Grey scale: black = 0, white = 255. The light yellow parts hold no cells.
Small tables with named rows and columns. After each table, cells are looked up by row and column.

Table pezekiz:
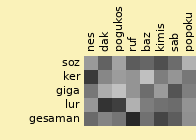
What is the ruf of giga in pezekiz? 148
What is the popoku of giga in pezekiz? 127
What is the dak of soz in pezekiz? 98
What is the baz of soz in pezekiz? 102
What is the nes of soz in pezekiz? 154
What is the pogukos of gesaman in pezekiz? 117
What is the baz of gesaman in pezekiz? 113
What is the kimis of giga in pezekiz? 155

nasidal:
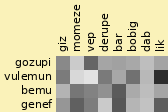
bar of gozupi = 161
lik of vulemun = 45
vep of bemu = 130
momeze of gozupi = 203
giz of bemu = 179
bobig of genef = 181
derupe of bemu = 145
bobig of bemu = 170
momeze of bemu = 118
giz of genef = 150
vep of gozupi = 101
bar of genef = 87
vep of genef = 125
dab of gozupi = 190
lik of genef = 94
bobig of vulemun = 113
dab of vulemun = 184
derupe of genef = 202
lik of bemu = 165

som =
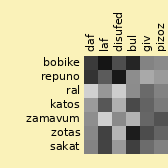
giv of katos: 99
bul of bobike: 37
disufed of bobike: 78
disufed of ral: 205
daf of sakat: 131
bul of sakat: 63
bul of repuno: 141
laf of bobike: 21
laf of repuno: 91
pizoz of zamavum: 82
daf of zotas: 136
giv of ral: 106
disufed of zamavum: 138
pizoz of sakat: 128
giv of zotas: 76
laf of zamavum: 207
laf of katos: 87
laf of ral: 151
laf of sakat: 67
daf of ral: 208

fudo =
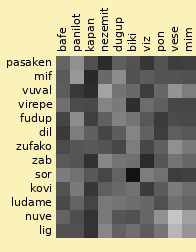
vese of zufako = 144
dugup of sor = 99
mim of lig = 149
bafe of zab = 89
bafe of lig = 81
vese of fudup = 75
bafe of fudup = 69
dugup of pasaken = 95
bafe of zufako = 75
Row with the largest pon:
nuve

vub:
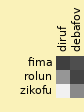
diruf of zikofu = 241
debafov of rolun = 68
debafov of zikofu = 137
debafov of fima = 78
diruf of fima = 63
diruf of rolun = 150
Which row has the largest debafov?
zikofu

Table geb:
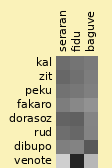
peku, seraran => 114
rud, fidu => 103
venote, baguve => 183
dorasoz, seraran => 99
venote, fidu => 37
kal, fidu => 116
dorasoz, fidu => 96
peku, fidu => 119
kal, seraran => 109
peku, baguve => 128
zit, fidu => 112
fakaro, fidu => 136
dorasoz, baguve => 132
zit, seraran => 103
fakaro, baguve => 146
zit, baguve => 125
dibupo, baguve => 88
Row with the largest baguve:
venote

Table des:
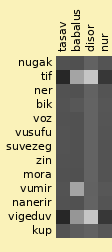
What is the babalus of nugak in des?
80
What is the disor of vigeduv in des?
197
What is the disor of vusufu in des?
99
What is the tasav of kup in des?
83
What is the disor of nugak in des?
98
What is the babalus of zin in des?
81
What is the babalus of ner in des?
81
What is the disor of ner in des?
98
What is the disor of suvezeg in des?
99
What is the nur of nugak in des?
84
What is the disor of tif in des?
197
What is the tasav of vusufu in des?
83
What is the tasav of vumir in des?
83
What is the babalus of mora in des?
80
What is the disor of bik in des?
99
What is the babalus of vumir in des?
164
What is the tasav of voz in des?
82
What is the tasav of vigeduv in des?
39
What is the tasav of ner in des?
82
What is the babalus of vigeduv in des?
150

